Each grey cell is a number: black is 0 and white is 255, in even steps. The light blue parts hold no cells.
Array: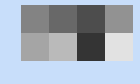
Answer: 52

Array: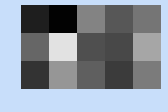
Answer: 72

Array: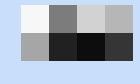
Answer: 13

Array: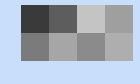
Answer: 139

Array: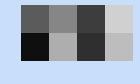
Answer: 47

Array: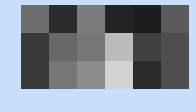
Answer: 64

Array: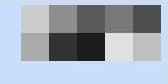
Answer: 224
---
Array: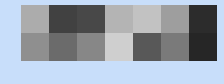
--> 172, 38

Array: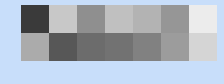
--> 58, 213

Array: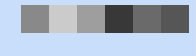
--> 137, 86

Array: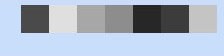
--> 74, 196

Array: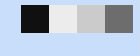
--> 16, 109

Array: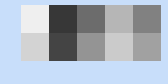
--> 239, 161

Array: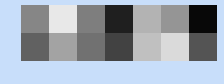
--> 134, 84

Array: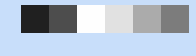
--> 32, 124
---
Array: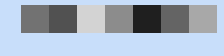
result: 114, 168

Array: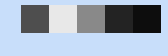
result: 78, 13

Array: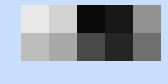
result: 232, 111

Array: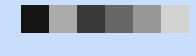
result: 20, 210

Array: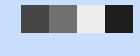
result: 69, 30

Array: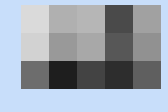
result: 218, 95
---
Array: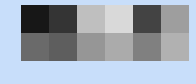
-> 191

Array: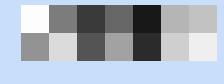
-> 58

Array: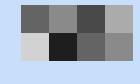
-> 73

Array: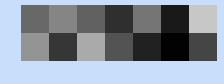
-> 97

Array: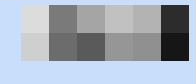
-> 165

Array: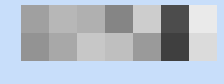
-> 176

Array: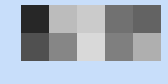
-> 203

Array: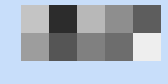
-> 184

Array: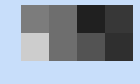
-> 32
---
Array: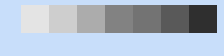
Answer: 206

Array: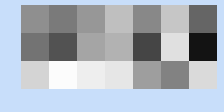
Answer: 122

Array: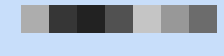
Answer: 54

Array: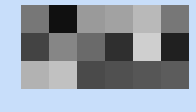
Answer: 16

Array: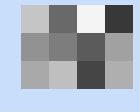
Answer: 105

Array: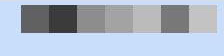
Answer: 59

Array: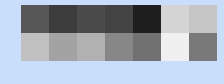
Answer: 60
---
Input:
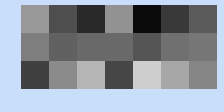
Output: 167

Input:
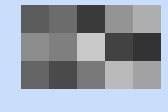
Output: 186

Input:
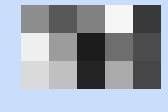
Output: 170

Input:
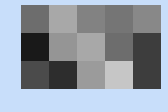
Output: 198

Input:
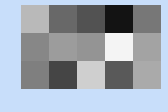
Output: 89

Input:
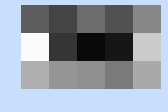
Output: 122

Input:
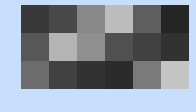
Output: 122
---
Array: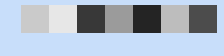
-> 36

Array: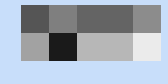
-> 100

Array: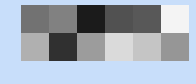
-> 81

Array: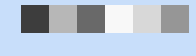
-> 248

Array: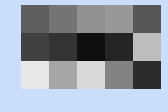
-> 145

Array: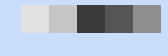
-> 57

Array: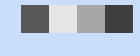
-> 229

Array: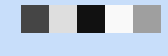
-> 17

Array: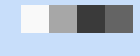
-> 167

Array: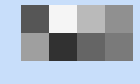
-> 245
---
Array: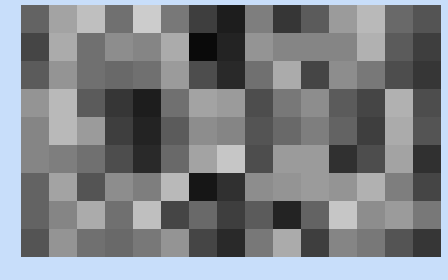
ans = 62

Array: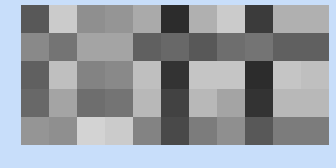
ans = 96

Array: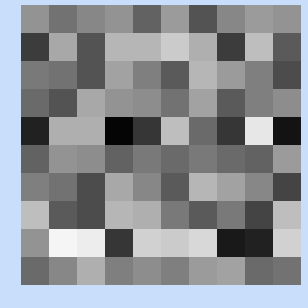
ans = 90

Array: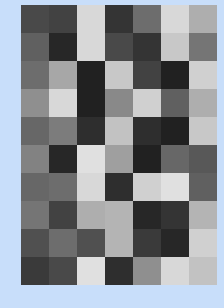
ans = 117

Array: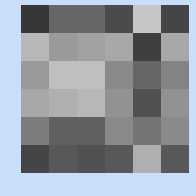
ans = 168
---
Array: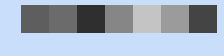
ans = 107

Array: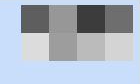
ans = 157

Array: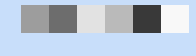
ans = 109

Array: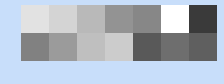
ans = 155

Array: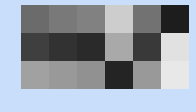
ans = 153

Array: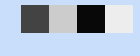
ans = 204

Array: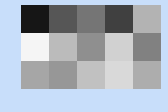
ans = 151

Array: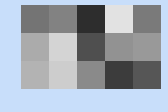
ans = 205

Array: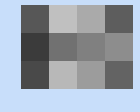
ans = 184

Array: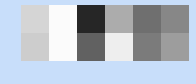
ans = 251
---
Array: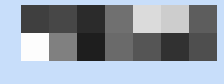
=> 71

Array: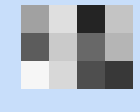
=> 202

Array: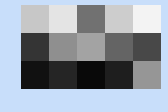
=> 143

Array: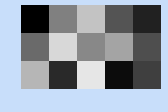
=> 216

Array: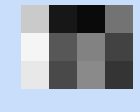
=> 87

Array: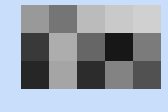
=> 173

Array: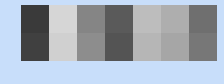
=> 214
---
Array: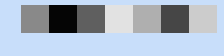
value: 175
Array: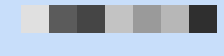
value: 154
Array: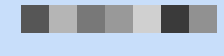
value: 208
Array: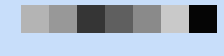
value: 138
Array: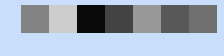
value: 152
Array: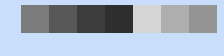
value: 214
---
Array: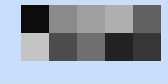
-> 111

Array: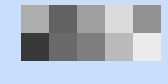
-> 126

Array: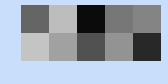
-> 81

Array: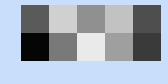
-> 234

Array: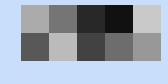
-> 66

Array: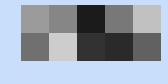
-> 50

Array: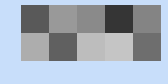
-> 189

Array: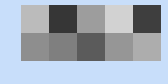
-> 91

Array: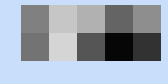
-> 85

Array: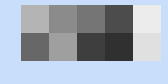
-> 62
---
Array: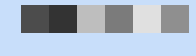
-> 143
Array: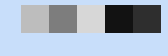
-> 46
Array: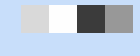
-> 152
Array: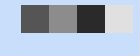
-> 224
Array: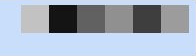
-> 156
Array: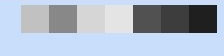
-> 31
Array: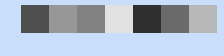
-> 183
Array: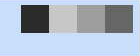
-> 102
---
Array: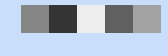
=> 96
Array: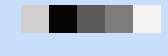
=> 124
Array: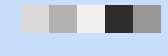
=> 45
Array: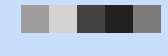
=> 33
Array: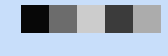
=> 59
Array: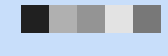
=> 227
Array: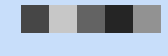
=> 37
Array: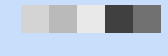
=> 64
